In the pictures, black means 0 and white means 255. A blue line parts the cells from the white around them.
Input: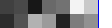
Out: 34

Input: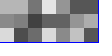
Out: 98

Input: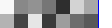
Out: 157

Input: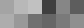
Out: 102

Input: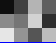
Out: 117

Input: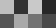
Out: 169

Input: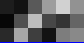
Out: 71

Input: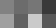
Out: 97

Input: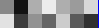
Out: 204
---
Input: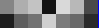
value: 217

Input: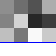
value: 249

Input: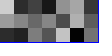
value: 206

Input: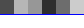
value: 204

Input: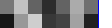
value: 206

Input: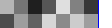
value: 223

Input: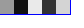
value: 234

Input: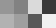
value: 240
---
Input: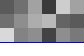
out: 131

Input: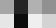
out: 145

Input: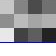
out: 176

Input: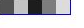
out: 82

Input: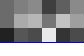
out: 86

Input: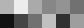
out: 69
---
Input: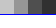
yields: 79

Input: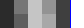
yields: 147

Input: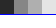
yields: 175

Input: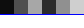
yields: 144

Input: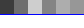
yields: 173

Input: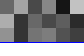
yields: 21

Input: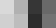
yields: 54
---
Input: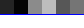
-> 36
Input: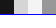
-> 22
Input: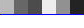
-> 186
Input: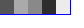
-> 85
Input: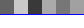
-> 99
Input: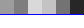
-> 156
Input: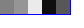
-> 129
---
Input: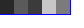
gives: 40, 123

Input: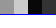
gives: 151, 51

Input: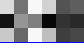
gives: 219, 71

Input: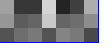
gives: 161, 73

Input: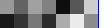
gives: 152, 141

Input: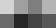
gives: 211, 88
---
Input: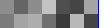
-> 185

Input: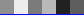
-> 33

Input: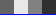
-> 129

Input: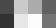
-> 252

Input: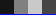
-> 201

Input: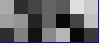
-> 8

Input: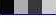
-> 57
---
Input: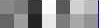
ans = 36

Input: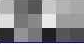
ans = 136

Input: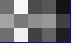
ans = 143

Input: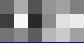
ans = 41

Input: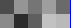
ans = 95

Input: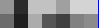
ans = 172

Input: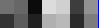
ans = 32

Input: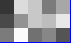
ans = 200

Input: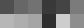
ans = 165
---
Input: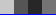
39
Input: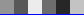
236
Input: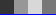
216
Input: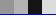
20
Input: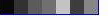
91
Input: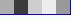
206
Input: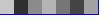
139
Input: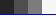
124
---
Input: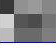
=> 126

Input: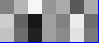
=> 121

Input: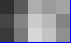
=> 144

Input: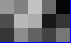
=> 119

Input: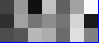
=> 129

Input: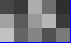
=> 122
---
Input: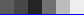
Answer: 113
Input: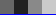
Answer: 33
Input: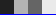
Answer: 179
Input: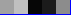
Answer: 6
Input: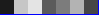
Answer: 124
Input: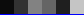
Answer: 101
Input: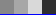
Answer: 167
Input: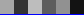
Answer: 93
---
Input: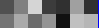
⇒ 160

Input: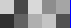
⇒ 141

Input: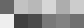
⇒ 173

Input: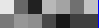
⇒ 112

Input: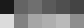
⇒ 79

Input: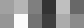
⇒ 191

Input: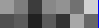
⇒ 113

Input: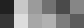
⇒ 74
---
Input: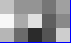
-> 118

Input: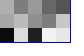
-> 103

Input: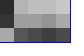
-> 190

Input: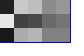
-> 140

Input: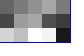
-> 167

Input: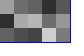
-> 47
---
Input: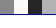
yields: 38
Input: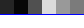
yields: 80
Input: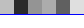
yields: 148
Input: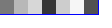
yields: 215
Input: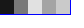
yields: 225
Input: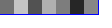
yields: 82
